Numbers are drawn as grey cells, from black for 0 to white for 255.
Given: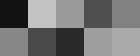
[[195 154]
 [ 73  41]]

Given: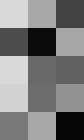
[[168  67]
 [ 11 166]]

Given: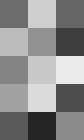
[[206 101]
 [145  62]]

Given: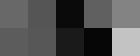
[[85 10]
 [87 26]]

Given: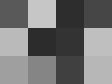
[[198  45]
 [ 44  51]]

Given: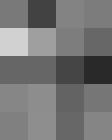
[[ 66 131]
 [159 125]]

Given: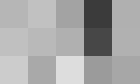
[[193 163]
 [185 176]]
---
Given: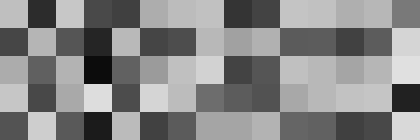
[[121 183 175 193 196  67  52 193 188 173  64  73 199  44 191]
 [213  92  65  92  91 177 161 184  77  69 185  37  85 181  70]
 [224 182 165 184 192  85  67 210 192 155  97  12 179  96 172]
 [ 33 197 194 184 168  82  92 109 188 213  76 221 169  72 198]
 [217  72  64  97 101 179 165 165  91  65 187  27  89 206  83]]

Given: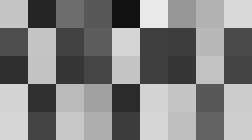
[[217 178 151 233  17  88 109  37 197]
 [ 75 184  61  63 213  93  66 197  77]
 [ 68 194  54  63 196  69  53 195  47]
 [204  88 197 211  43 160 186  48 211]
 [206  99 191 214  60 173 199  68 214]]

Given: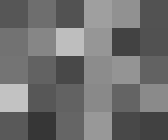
[[ 82 145 159  82 110  86]
 [ 81  66 150 190 134 114]
 [ 98 148 140  72  98 116]
 [138 100 137  98  87 194]
 [ 65  72 152 101  54  89]]

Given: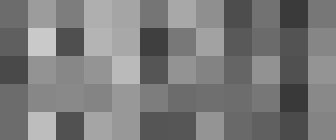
[[119  58 114  77 143 168 117 165 175 125 156 108]
 [134  83 107  89 162 120  63 168 180  79 201  95]
 [148  80 146 101 131 147  85 186 148 135 147  73]
 [137  57 119 109 111 108 125 152 132 137 135 108]
 [132  75  96 105 148  86  85 152 165  81 189 108]]

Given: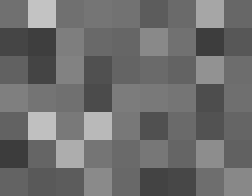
[[103 166 106  92 114 117 112 195 112]
 [ 87  61 113 137 102 105 126  62  69]
 [109 146  99 106 100  80 130  68  97]
 [111  77 117 121 124  75 112 116 127]
 [101  82 106  80 120 185 121 192  98]
 [ 97 141 101 119 106 117 173 101  60]
 [136 110  71  67 104 138  92  89  99]]

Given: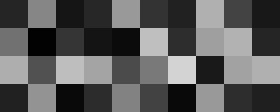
[[ 24  67 176  33  51 153  39  21 134  37]
 [ 37 178 159  45 191  11  20  53   2 113]
 [176 162  25 211 121  75 164 190  81 174]
 [ 31  45 153   9  66 130  44   9 147  33]]
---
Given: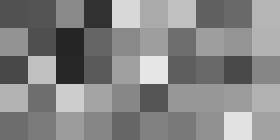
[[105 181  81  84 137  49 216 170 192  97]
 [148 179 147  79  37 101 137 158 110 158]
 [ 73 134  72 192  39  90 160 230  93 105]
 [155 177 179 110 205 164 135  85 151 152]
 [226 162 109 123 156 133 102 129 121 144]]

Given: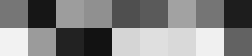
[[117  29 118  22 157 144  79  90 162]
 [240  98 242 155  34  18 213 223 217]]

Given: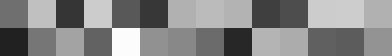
[[205 177 111 192  53 204  88  55 177 187 179  63  77 204]
 [ 92 147  33 118 163  98 252 145 136 107  39 180 172  96]]

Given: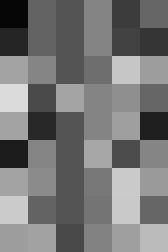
[[ 60 102   6  99  84 132]
 [ 66  53  37  99  84 132]
 [198 157 163 133  84 110]
 [143 102 219  74 164 132]
 [159  31 163  40  84 132]
 [ 76 133  28 133  84 167]
 [202 154 163 139  84 120]
 [201 102 203  99  84 116]
 [159 187 157 162  73 130]]

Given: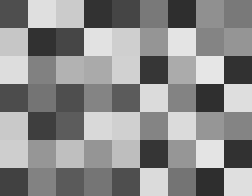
[[144 121  78 223 203  50  69 121  46]
 [132 149 198  49  70 226 207 149 228]
 [230  49 221 129 178 170 209  54 171]
 [ 47 222  76 116  78 132  91 219 131]
 [150 132 201  62  92 217 208 132 219]
 [228  49 206 150 191 149 190  53 150]
 [ 46 223  65 130  90 117  78 219 116]]

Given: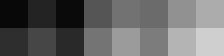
[[145 172   8  35  10  85 114 107]
 [180 207  46  70  41 116 155 124]]
